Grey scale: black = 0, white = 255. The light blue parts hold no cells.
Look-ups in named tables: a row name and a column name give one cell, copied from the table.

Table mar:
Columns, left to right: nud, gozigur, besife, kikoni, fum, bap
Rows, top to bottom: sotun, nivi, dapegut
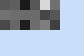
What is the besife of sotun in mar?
26
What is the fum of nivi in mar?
70
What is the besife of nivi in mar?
107
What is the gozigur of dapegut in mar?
103
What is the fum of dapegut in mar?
126
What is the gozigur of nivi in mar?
109
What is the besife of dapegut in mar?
30
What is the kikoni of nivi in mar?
107

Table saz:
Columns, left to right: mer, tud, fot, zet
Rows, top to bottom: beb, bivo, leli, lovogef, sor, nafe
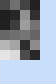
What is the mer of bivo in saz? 31
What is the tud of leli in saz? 61
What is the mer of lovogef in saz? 103
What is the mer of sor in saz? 181
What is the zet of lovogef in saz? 101
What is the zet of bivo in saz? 47
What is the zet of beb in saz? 33
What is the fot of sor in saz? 46
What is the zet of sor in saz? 140
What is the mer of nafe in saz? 228
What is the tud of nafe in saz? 218
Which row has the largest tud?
nafe

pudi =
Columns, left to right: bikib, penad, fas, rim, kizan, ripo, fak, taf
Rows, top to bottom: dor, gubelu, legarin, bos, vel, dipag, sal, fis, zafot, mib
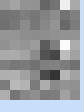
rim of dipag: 139
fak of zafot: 147
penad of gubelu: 117
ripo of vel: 126
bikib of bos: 149
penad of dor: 163
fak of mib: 161
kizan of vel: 92

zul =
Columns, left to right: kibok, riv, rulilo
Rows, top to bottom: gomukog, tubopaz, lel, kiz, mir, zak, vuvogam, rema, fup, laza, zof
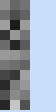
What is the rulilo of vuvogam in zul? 99
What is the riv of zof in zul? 197
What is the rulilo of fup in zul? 151
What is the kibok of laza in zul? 83
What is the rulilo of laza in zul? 123
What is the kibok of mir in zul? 108
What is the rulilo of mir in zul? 91
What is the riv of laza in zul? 138
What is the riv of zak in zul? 149
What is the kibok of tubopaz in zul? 111
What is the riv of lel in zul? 27
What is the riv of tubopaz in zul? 77
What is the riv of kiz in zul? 151
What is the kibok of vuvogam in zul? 118
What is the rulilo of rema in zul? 161
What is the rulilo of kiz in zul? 116
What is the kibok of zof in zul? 38
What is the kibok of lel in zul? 159
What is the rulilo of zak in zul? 133

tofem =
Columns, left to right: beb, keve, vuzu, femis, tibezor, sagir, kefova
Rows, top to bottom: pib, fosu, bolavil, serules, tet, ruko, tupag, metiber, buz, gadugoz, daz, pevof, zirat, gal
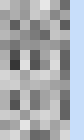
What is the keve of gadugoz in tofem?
106
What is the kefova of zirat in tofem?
187
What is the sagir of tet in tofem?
153
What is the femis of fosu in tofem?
201
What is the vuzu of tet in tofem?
149
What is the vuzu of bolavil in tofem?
183
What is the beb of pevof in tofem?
204
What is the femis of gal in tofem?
105
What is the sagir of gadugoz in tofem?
183
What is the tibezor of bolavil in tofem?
163
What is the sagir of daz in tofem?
200
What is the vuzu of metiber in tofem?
163
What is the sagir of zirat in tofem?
163
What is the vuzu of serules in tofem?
142
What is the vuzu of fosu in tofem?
153
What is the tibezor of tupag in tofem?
141
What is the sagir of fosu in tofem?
136
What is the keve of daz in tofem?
83
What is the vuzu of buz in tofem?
175
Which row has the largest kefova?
gal

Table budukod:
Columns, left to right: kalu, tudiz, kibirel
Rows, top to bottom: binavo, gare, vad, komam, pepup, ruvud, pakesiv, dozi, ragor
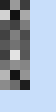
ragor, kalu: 139
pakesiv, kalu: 115
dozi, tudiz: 19
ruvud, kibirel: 87
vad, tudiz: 66
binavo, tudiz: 154
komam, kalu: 65
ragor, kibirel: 29
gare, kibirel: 169
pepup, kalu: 88
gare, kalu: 210
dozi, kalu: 182
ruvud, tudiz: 227
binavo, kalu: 33
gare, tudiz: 17
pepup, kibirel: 91
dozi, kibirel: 148
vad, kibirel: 124
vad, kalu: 87
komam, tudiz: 127
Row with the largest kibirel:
gare

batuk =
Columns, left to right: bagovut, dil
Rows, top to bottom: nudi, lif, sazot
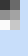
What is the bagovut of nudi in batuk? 54
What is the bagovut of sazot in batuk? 250
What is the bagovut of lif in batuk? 144
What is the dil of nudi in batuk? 106
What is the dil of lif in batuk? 163
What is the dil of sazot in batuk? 200
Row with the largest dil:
sazot

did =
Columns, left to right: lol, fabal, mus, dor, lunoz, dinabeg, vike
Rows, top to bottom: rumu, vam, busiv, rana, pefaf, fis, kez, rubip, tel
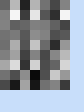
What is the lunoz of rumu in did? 114
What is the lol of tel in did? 73
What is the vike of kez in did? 213
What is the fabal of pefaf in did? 173
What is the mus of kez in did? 51
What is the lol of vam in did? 128
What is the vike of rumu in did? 131
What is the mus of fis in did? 65
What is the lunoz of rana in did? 130
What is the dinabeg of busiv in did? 97
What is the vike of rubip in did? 152
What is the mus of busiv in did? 102
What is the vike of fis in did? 185
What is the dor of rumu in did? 180
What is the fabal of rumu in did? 184

